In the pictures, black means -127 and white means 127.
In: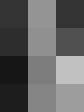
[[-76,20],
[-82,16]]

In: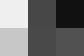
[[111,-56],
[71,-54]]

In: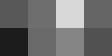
[[-39,-17],
[-99,-22]]

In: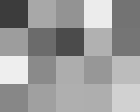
[[-67,40],
[29,-20]]

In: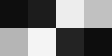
[[-113,-99],
[53,116]]

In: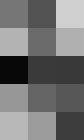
[[-9,-45],
[51,-20]]

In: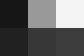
[[-105,25],
[-94,-72]]
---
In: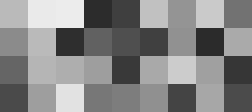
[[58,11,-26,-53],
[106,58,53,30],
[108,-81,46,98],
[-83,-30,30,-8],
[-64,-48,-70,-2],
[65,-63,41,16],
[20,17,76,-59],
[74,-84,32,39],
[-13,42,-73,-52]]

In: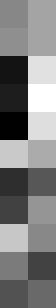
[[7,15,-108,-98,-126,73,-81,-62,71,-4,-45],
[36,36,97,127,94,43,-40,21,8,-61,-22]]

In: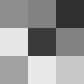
[[13,102,33],
[2,-69,104],
[-79,2,72]]

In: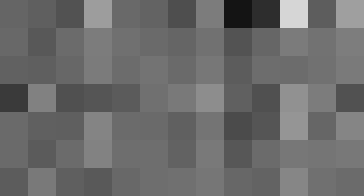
[[-26,-23,-30,-69,-21,-21,-35],
[-32,-39,-32,1,-31,-36,-6],
[-45,-20,-24,-47,-32,-20,-32],
[29,-3,-4,-42,4,2,-38],
[-22,-15,-19,-36,-20,-17,-23],
[-28,-21,-12,-15,-21,-17,-17],
[-49,-26,-21,-6,-31,-29,-15],
[-3,-14,-8,13,-11,-6,-9],
[-107,-44,-35,-31,-52,-40,-24],
[-82,-25,-18,-47,-42,-20,-28],
[86,-4,-19,17,21,-8,6],
[-34,-13,-14,-3,-25,-10,-15],
[31,-2,-5,-46,5,-7,-20]]

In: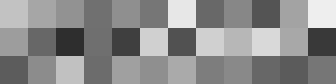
[[66,29,-35],
[38,-24,12],
[18,-81,65],
[-15,-16,-19],
[15,-64,32],
[-9,80,15],
[103,-46,42],
[-23,80,-2],
[7,55,9],
[-43,89,-24],
[35,40,-36],
[110,-70,-9]]

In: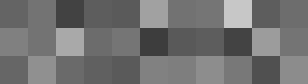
[[-27,0,-25],
[-12,-12,16],
[-61,41,-21],
[-34,-19,-31],
[-37,-10,-37],
[33,-66,1],
[-13,-38,-1],
[-10,-34,13],
[71,-60,-7],
[-34,28,-47],
[-18,-11,12]]

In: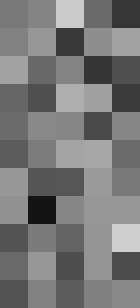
[[-7,1,34,-25,-19,-35,23,17,-44,-22,-44],
[4,23,-23,-48,9,-3,-42,-107,-4,23,1],
[75,-71,3,47,5,35,-41,6,-28,-49,-34],
[-21,14,-74,32,-54,39,26,23,20,20,0],
[-73,34,-47,-69,5,-20,-7,23,79,-52,10]]
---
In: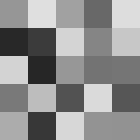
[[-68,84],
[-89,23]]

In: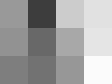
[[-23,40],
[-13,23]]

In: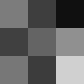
[[-27,16],
[-67,80]]

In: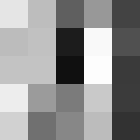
[[65,-99],
[67,-111]]

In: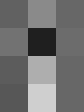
[[-96,-19],
[46,-24]]

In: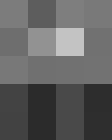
[[18,67],
[-15,-14]]
